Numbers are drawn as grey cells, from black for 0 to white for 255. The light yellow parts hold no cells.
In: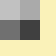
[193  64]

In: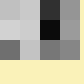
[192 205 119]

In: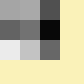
[165 114 103]

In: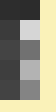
[ 45 214]

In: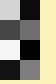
[212 111]

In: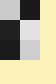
[203 226]

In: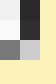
[241  47]

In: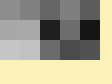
[142 169 107]
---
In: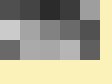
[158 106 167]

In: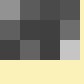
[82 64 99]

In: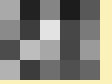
[ 88  71 167  60]

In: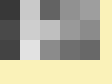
[158 153 139]

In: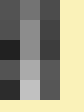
[ 76 140  33]

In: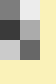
[236  58]

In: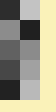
[195 140]

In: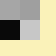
[159   9]
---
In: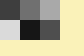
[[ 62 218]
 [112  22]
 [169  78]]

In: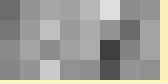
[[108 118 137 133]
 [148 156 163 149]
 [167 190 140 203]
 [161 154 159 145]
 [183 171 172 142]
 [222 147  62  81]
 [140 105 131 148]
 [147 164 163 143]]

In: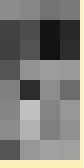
[[140  68  65  85 128 133 140  85]
 [135  77  82 146  44 193 177 150]
 [115  21  17 157 141 132 128 161]
 [121  41  45 153 107 151 143 159]]

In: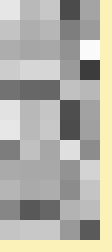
[[230 195 173 204 114 226 231 125 170 181 134 196]
 [185 174 166 214 103 184 185 192 168 170  88 200]
 [199 182 168 214 102 197 200 167 168 173 102 200]
 [ 75 126 146 154 193  78  76 223 147 140 179 153]
 [164 155 250  60 184 162 160 140 211 196 188  90]]

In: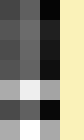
[[ 69  85  76  83 171  74 172]
 [ 95 107 102  99 238  96 254]
 [  5  32  23  15 164   8 169]]

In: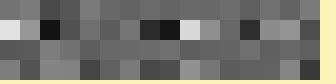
[[115 225  88 125]
 [123 150  90  83]
 [ 74  19 125 132]
 [ 86  81 114 130]
 [122 111  94  69]
 [104  92 104  97]
 [ 99 117 106 122]
 [107  43 107  72]
 [100  22 112  78]
 [106 216  94 145]
 [103 142  99 118]
 [109 103 101  93]
 [ 95  46 112  97]
 [113 140  96  98]
 [ 98 147 103 133]
 [122  77  96  57]]

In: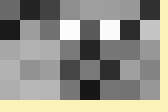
[[106  25 167 179 173]
 [ 36 157 178 146 184]
 [ 66 114 174 158 181]
 [142 252 121  69 119]
 [159  89  37 121  23]
 [158 250 119  45 117]
 [153  44 117 159 115]
 [ 48 197 151 132 151]]

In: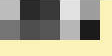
[[188 116]
 [ 42  78]
 [ 56  85]
 [226 183]
 [158  27]]

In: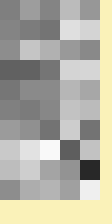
[[127 132 141  97 118 128 155 201 189 141]
 [157 124 197  98 138 123 144 226 206 173]
 [132 116 177 117 138 135 115 249 164 180]
 [187 223 153 212 182 194 205  94 147 160]
 [151 212 137 214 167 187 115 194  40 239]]
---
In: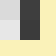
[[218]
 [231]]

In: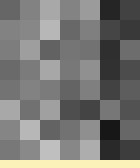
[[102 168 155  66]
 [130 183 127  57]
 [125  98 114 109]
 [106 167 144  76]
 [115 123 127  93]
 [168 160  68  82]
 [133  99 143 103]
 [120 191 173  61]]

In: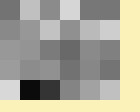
[[115 139 119]
 [137 194 186]
 [152 123 138]
 [156 145 135]
 [216  52 162]]

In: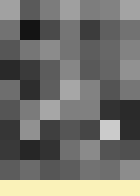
[[161 124 125 163]
 [114  74  60 114]
 [ 86 139  93 130]
 [ 41  92  89 145]
 [110  94 130 118]
 [ 85 166 128  42]
 [ 54  63  70  44]
 [ 57  50 138  80]
 [ 92  86 114 140]]

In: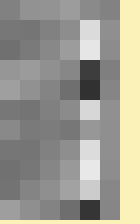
[[129 147 138]
 [119 129 219]
 [112 136 230]
 [150 144  61]
 [159 132  49]
 [119 128 215]
 [137 124 151]
 [118 129 220]
 [113 134 232]
 [115 143 204]
 [158 131  53]]

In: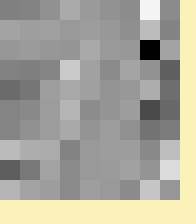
[[128 145 154 140 139]
 [163 159 157 143 131]
 [151 151 169 152 163]
 [130 133 161 164  95]
 [107 158 160 152 110]
 [132 156 140 157 104]
 [133 156 148 144 124]
 [187 171 153 157 189]
 [ 93 163 153 161 219]
 [180 157 158 139 150]]
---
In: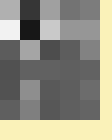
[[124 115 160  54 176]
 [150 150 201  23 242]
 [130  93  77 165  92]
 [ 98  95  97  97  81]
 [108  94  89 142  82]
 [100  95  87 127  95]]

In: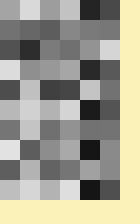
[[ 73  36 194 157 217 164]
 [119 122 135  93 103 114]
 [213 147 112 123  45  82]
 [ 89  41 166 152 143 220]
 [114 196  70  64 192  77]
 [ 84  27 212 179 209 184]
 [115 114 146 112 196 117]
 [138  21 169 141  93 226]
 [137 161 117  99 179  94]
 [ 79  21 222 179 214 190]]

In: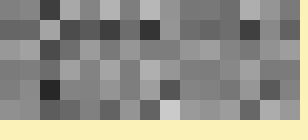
[[122 149 174 110 120 119 147 183 126 179 132 168  62 133 128]
 [ 98 137  64 110 102 110 149  52 109  63  90  76 164 103 102]
 [157 146 120 132 158 149 125 125 150 121 155 110  75 161 152]
 [123 123 160 136 125 126 150 175 125 164 131 160 109 126 123]
 [130  90 150 119 129 132  85 158 126 148 130 131  39 138 126]
 [153 172 103 156 147 154 202  99 148  99 128 104  93 140 144]]

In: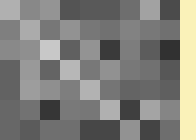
[[ 75 162 110  89  89  84 148 136 176]
 [112 120 130 113 119 146 119 171 127]
 [ 49  92 125  58 147  96 200 143 137]
 [ 87 113 120 145 120 183 100 153  98]
 [ 95 103 100 117 178 126 143 157  98]
 [133 164  63 176 119 121  54 114 103]
 [110  68 146  71  71 111 111  91 103]]

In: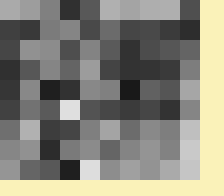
[[ 79 175 174 164 176  88  48 128 157 170]
 [ 45  59  73  70 107  73 133 123  57  64]
 [100  86  76  50  90 131  78 140 145  70]
 [125  58  52  51  68 156 100 133  87  48]
 [166  85  97  25 128 136  50  31 136  54]
 [133  51  70  59  71  83 223  90 114  65]
 [191 126 137 108 164 127  69  61 177 111]
 [201 130 148 132 101 139 122  44 145 134]
 [197 170 147 160 141 221  31  88 101 149]]

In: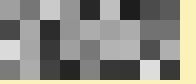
[[ 90  75  29 191  40 149 202 118 159]
 [114 114 172 161 172 148  44 169  72]
 [175  79 182 179 120 159  56 166 218]
 [ 57 221  53  55 130  37  66 172 123]]
